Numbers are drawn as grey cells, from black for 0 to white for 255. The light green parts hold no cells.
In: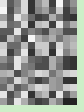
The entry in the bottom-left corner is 158
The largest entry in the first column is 245
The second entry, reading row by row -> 91
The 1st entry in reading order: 229
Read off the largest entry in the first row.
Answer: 245
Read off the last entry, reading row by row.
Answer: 35
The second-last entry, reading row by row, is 35
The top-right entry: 145
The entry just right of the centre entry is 202
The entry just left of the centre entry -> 51
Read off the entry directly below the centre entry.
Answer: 91
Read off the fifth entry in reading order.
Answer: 51
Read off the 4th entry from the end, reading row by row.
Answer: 174
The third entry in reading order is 131
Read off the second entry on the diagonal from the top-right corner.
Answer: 63

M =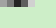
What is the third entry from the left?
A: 37
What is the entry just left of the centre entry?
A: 122
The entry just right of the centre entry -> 94

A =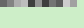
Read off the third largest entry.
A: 174
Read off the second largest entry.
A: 189
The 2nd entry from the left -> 131

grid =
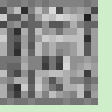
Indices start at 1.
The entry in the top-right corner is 130
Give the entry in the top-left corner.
130
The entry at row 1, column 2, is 116
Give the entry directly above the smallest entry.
145
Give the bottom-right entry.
116
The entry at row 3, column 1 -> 204
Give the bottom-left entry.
116
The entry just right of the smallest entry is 158
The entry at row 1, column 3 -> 116
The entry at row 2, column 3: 190
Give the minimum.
32
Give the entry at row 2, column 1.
73
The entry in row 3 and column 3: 88
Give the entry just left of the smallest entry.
174

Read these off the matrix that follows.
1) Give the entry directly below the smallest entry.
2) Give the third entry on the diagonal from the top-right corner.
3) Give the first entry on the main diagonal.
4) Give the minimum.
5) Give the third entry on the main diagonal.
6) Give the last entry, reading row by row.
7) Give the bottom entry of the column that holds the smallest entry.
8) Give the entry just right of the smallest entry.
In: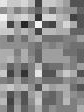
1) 184
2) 172
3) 228
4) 38
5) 200
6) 172
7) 99
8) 112

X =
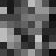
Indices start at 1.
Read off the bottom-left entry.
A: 69
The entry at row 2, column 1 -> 174
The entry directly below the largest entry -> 150
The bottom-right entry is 13
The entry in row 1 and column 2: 25
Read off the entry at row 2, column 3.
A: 85
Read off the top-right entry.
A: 25
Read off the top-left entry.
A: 40
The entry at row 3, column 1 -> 69
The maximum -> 201
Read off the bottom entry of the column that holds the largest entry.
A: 99
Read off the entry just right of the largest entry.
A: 25

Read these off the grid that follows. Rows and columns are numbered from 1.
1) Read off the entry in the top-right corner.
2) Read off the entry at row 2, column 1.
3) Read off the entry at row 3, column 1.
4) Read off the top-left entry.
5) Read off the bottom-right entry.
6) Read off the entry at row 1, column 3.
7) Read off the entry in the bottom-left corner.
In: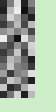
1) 128
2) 32
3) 84
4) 44
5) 186
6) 223
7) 44

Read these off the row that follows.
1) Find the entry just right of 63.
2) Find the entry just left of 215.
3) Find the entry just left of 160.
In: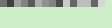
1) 160
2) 102
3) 63

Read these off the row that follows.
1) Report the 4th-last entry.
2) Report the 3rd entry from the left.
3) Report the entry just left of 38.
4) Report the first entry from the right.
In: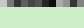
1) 170
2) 54
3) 83
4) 131

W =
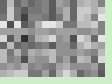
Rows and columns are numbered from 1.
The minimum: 49
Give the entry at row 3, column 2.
203
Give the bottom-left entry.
175
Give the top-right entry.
131
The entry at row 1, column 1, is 104
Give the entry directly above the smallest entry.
160
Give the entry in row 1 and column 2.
187
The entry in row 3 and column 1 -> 119
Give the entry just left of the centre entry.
187
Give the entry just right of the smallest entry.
119
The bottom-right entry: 91
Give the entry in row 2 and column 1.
104
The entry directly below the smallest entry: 119
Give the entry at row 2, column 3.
119
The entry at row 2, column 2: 203
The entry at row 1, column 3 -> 104
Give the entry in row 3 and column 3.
119
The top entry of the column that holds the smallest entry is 131
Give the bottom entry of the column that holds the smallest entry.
203
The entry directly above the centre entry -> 144

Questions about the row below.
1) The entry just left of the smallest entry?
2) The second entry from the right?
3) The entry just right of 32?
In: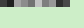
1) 61
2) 48
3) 164

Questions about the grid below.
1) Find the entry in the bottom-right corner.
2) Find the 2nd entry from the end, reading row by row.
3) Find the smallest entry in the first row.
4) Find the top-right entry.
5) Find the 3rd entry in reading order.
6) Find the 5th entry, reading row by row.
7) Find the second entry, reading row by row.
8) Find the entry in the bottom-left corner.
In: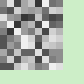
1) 224
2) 239
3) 54
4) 126
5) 70
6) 197
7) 224
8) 83

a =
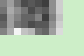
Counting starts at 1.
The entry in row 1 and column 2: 158
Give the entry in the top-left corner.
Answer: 130
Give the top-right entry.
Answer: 206
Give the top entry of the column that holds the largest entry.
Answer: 115
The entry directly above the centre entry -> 76
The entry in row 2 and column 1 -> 115
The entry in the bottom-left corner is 130
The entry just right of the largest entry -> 194
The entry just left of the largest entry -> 170
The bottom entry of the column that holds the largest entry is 244
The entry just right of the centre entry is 130
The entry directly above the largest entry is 115
